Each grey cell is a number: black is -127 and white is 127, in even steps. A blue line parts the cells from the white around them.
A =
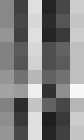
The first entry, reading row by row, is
8
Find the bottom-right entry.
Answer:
69
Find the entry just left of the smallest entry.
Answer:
95
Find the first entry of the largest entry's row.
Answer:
35
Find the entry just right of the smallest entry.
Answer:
-70
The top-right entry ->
76
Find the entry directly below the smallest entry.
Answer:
-91
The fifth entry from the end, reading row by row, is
-56
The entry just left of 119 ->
14
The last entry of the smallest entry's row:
76
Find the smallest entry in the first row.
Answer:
-91
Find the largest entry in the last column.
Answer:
119
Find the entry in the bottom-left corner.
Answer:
21

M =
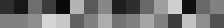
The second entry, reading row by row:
-104
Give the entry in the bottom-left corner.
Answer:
1
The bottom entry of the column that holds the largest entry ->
86
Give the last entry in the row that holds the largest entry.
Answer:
-45
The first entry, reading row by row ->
-81
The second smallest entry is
-111
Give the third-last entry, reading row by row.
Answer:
66
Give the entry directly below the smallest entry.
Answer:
72
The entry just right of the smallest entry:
52
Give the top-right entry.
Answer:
1

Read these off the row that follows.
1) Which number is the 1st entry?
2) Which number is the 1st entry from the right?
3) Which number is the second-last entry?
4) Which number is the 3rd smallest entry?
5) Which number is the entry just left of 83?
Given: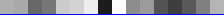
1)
47
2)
53
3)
0
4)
-44
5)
75

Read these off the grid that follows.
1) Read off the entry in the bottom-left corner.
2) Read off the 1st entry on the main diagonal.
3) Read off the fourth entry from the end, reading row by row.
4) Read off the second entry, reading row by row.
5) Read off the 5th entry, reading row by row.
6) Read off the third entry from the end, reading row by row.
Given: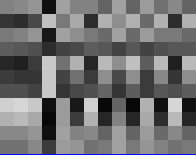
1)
-14
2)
2
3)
21
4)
8
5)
33
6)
2

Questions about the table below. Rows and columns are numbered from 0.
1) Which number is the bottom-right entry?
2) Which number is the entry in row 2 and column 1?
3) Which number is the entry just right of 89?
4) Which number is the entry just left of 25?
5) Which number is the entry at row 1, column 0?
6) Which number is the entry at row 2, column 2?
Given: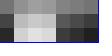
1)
-95
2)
81
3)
-67
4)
31
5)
-59
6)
97

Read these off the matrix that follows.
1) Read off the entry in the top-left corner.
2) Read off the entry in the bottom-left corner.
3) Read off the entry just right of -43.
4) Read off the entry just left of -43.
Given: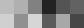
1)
61
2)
80
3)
-29
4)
-92

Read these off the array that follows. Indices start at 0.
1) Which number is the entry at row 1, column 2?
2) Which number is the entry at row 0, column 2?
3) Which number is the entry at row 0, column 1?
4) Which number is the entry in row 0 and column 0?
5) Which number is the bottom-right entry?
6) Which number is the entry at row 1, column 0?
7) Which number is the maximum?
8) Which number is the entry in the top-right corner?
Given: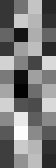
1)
54
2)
68
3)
-12
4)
-73
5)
-87
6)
-73
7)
125
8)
-87

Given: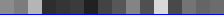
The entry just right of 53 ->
-81
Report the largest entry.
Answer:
89
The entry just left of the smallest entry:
-68

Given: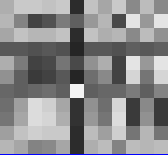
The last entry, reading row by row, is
60
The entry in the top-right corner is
9
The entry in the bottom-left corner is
54
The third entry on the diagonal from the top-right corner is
9
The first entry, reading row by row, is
46
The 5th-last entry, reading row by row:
60
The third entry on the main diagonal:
54
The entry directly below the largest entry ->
-77
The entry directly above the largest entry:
-90
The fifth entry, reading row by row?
73
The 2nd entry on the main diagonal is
3
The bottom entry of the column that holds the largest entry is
-83
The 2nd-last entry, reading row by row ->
54
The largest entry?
115
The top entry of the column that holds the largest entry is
-83
